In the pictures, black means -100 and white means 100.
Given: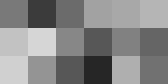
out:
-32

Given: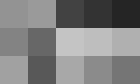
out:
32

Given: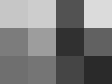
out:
-46

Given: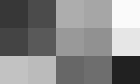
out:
-19

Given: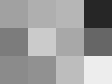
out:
48

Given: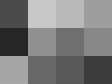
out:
-30

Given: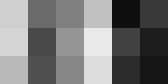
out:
5

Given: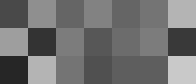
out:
-9

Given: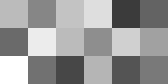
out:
-44

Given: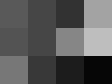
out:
-78
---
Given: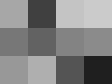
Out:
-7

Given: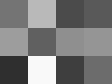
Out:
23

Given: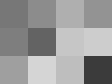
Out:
-1

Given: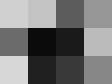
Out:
-16

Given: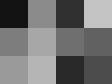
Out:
-2

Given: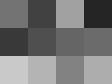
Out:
-55

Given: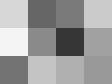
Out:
91

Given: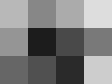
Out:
17

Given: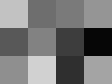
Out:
-31
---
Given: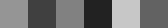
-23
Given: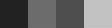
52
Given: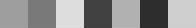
62
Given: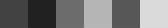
71
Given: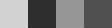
-37
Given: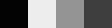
-51
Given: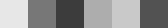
-36
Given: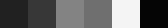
-96
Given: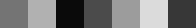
-57
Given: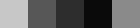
8
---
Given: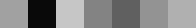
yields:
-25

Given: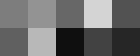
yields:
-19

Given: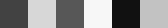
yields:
94

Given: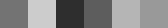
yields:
-27

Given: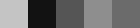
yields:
-33

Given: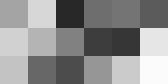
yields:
-14

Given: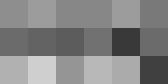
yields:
6

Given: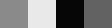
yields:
83

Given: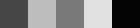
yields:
-4
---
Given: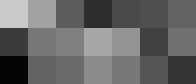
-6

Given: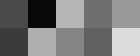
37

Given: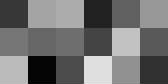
-20

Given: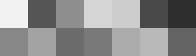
28

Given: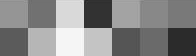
43

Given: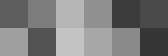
-36
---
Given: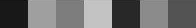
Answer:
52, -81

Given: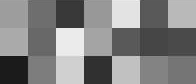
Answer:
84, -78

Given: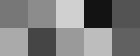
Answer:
63, -85

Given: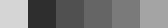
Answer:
67, -64

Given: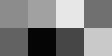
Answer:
81, -96

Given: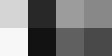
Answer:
94, -86

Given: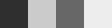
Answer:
86, -63
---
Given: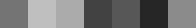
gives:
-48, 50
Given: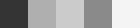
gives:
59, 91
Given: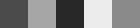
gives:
-69, 85
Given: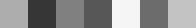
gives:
-32, 92
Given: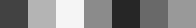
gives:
9, 92
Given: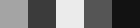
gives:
84, 84
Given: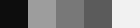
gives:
-6, 89
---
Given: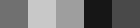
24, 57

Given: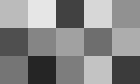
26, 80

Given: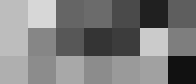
-59, 69

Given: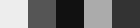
-87, 86

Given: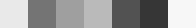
46, 94

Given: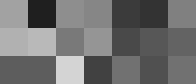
17, 66

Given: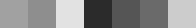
-66, 77

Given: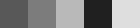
45, 74
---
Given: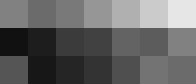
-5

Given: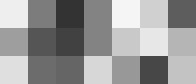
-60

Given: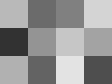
0

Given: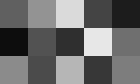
71

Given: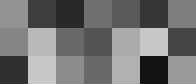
-68

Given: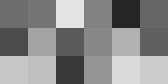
78

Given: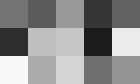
21
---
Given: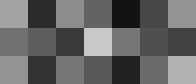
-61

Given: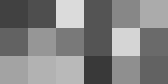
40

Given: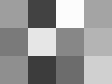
-53

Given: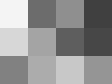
35

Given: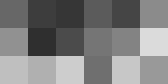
38

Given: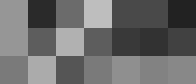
34

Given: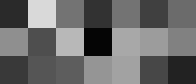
-33

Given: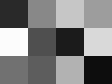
-27

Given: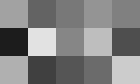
-50

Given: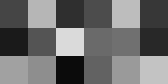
11
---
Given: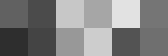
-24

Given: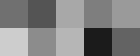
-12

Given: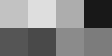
52

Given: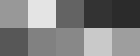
19

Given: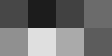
-44

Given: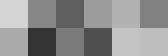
66
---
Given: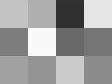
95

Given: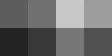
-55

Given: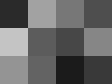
-28

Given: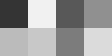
57

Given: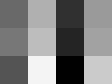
48

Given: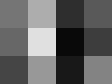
76
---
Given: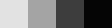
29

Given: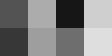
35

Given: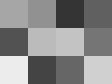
14

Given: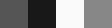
-81

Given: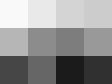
83

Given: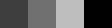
-12

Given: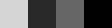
-68

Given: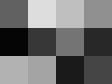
73

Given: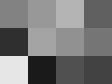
19

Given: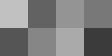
-23
